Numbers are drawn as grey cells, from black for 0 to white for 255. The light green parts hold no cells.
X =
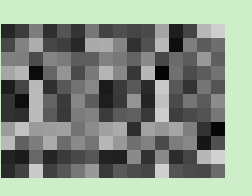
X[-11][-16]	38
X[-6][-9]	30
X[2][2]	76
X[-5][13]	74
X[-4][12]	165
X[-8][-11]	74
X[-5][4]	57
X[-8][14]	92
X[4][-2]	117
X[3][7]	181
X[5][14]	91
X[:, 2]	[125, 173, 76, 11, 185, 186, 187, 155, 125, 103, 202]
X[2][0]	128
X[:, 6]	[119, 170, 94, 121, 135, 92, 130, 139, 116, 86, 153]
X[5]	[51, 13, 186, 100, 58, 134, 92, 30, 56, 148, 37, 192, 74, 117, 91, 140]
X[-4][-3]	127
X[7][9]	46
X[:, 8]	[78, 132, 120, 136, 59, 56, 90, 170, 152, 32, 89]
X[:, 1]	[60, 130, 127, 182, 69, 13, 46, 193, 96, 27, 67]
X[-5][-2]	83
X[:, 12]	[30, 14, 107, 112, 88, 74, 62, 165, 124, 44, 84]
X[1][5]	40
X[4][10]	42
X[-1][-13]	64
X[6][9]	96
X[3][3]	101
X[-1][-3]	75
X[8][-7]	111
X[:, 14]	[183, 91, 152, 92, 117, 91, 83, 51, 22, 183, 72]
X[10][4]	86
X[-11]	[38, 60, 125, 47, 84, 52, 119, 67, 78, 69, 74, 164, 30, 68, 183, 206]
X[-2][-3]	69
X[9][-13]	37

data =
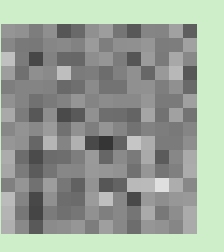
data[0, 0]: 149
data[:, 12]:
[161, 125, 168, 184, 144, 122, 161, 121, 123, 135, 128, 173, 151, 141, 134]
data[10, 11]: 117
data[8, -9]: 177
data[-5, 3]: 117
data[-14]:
[135, 121, 120, 134, 137, 130, 155, 126, 143, 144, 150, 124, 125, 161]
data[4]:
[126, 132, 132, 130, 105, 111, 139, 115, 115, 144, 145, 126, 144, 105]
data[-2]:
[180, 119, 69, 123, 112, 118, 145, 127, 136, 117, 170, 120, 141, 171]
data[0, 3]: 143
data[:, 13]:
[94, 161, 136, 87, 105, 160, 115, 133, 142, 170, 172, 136, 153, 171, 170]
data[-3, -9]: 107
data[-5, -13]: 123
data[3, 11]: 153
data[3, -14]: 157
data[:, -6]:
[117, 143, 124, 128, 115, 137, 109, 133, 98, 138, 146, 99, 135, 136, 136]
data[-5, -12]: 91
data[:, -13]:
[145, 121, 123, 112, 132, 132, 124, 147, 145, 109, 123, 149, 132, 119, 137]
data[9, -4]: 170
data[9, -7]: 102
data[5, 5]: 149
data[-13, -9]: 103
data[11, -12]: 113
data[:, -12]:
[125, 120, 71, 143, 132, 113, 87, 137, 102, 75, 91, 113, 72, 69, 89]
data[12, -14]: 187
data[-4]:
[128, 149, 113, 157, 119, 97, 147, 86, 99, 185, 186, 223, 173, 136]
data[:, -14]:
[149, 135, 192, 157, 126, 145, 169, 135, 150, 172, 166, 128, 187, 180, 175]
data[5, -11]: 122
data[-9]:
[169, 124, 87, 142, 74, 89, 145, 110, 109, 100, 165, 114, 161, 115]

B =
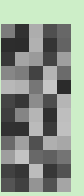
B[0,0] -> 124
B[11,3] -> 82
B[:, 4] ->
[103, 99, 159, 107, 43, 181, 190, 192, 167, 116, 82, 165]
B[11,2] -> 148
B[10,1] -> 54
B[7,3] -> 58
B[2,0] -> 55
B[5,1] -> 54
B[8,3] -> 175
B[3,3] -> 180
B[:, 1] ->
[49, 44, 165, 125, 178, 54, 133, 48, 160, 195, 54, 65]
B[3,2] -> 66
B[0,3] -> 79
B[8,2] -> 80
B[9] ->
[158, 195, 104, 96, 116]

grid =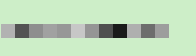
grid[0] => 178
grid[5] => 199
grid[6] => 149
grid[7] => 79

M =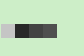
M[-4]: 197
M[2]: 67
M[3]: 79

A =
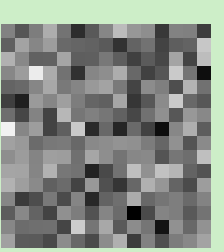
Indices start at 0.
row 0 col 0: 130
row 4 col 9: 68
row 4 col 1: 105
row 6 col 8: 97
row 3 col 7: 142
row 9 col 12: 118
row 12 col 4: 75
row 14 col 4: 69
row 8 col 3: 120
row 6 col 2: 131
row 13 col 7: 133
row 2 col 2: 97
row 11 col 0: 178
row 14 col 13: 104
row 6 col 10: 113
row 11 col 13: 75
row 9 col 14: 191
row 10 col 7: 73
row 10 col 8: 114
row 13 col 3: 67
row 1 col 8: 50
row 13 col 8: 107
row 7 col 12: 135
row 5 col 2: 154
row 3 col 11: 86
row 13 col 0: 92
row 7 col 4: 95
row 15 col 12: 124
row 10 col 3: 178
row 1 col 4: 105
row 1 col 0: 96
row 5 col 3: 134
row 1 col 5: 101
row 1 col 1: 163
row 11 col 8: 53
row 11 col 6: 152
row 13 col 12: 126

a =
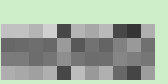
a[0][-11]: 192
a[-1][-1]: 157
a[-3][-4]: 100
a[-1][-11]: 174
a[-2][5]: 117
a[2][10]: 118
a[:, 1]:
[193, 106, 123, 168]
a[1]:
[103, 106, 110, 104, 154, 88, 114, 100, 129, 153, 112]
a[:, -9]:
[180, 110, 109, 160]
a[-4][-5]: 167
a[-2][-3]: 134

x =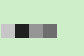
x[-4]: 198
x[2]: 150
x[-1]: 110
